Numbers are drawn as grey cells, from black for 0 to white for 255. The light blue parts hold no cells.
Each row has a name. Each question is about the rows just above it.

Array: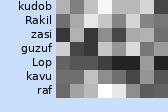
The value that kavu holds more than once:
[111]
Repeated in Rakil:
[133]

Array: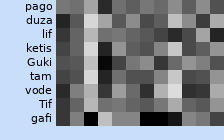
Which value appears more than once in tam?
[81]
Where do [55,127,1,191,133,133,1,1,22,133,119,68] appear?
gafi
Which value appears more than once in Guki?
[81]
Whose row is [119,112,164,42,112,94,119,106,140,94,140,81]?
pago
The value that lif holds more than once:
[100]

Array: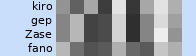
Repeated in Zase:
[133]
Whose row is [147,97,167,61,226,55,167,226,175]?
kiro
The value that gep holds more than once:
[133]

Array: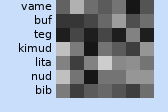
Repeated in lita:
[130]
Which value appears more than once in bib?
[62]
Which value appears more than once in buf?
[54]
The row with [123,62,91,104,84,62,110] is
bib

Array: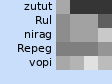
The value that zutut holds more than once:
[53]
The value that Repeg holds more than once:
[127]
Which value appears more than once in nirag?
[162]

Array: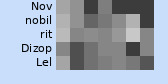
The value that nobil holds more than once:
[178]
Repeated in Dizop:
[134]
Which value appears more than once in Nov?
[60]
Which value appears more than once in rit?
[134]
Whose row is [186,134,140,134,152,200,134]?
rit

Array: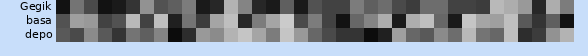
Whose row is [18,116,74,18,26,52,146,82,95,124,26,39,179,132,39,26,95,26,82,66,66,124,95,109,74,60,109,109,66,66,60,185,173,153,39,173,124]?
Gegik
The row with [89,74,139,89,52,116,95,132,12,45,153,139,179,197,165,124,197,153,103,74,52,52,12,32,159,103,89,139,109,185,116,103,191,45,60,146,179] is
depo
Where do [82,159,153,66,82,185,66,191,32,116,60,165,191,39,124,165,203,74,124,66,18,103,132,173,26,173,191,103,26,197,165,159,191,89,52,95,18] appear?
basa

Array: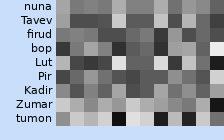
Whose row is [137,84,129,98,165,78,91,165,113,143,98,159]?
Kadir
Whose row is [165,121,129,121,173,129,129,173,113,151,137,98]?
nuna
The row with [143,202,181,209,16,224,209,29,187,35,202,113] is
tumon
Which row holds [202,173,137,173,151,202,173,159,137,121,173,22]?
Zumar
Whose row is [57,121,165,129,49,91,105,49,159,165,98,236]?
bop
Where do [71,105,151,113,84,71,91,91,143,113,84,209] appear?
Pir

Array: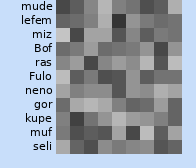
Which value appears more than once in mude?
[93]
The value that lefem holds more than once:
[108]

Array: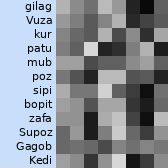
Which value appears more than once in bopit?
[166]
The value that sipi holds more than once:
[119]
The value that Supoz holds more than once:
[104]
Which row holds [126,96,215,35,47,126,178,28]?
patu
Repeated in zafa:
[146]

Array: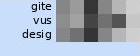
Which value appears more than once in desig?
[134]
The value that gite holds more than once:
[134]

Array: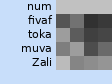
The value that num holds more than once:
[193]
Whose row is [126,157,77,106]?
muva

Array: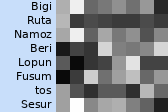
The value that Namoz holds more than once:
[167]
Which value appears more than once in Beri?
[213]
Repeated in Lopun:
[67]

